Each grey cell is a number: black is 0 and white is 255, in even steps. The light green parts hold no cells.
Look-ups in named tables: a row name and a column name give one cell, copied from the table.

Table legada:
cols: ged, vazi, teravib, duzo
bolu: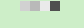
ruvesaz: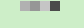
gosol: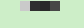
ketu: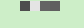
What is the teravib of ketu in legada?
100
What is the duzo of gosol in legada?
71
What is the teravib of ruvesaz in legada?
197
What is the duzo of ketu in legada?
95
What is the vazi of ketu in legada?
228
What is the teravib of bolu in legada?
234
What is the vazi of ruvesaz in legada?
150
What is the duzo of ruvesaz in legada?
74
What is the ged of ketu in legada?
77

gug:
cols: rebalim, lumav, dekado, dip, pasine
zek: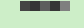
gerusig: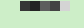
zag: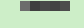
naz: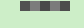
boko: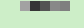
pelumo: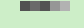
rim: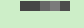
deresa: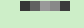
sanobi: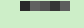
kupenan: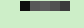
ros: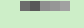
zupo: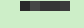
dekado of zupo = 53
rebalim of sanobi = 41
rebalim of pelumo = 81
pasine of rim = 76
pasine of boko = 127
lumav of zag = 62
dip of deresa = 136
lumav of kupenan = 88
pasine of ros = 161
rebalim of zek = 68

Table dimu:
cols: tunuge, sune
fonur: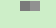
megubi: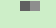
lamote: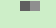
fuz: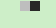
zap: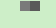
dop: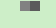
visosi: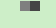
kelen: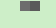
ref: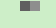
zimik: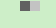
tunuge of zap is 122
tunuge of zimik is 97
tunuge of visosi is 127
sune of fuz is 40
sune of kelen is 90
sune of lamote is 143
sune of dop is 91
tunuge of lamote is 95
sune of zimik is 195
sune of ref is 142
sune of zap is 89
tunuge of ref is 95
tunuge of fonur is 122
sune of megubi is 142
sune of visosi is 69
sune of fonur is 145
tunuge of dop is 129
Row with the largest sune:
zimik

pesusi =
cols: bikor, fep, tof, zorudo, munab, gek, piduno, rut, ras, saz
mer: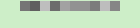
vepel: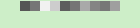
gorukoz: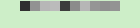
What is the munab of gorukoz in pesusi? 60
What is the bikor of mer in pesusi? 117
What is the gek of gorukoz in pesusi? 139
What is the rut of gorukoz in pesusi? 149
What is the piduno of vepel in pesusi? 169
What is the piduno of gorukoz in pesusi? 182
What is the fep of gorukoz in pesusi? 146
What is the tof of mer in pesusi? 190
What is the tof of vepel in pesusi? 241
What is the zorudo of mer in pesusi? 108
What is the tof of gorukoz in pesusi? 183
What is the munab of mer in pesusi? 162
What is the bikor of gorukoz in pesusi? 47
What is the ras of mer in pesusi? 189
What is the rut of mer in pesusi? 124
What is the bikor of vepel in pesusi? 85
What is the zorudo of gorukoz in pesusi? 187

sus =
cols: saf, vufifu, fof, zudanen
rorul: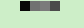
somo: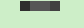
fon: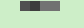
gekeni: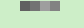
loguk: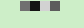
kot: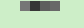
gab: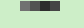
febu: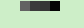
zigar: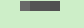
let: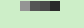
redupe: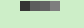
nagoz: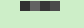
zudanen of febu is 5
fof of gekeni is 158
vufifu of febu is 59
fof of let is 74
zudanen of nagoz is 75
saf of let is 148
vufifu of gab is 82
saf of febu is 98
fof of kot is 94
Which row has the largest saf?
let

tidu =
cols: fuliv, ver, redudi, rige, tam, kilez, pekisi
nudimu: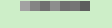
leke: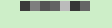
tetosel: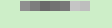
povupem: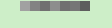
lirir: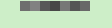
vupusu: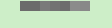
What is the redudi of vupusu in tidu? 122
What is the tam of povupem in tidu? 112
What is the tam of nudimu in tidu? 112
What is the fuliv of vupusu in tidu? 107
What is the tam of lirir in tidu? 119
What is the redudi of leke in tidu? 84
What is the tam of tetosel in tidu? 120
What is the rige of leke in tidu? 99
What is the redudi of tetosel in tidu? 106
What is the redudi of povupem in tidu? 112
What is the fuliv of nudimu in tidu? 162
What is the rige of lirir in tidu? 71
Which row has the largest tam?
leke

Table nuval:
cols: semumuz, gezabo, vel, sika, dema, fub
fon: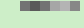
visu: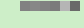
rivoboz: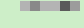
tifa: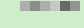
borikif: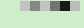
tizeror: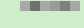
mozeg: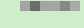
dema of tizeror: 127
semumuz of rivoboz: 179
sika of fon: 166
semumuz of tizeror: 168
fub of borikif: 188
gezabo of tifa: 140
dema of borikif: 26
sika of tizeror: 153
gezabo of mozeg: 108
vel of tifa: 173
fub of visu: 105
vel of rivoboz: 179

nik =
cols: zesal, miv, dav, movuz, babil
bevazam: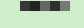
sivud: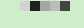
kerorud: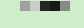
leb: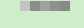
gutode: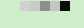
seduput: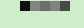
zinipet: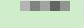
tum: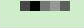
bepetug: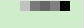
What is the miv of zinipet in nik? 130
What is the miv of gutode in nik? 201
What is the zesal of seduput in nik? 16
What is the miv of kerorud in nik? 203
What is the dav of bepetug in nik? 103
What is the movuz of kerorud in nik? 24
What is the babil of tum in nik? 94
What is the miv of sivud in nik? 32
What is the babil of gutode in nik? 12
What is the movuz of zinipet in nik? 100
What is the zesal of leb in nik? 195
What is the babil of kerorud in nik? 137
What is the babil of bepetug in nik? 3
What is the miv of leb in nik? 139
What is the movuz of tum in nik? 152
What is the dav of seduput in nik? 109
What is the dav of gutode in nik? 142

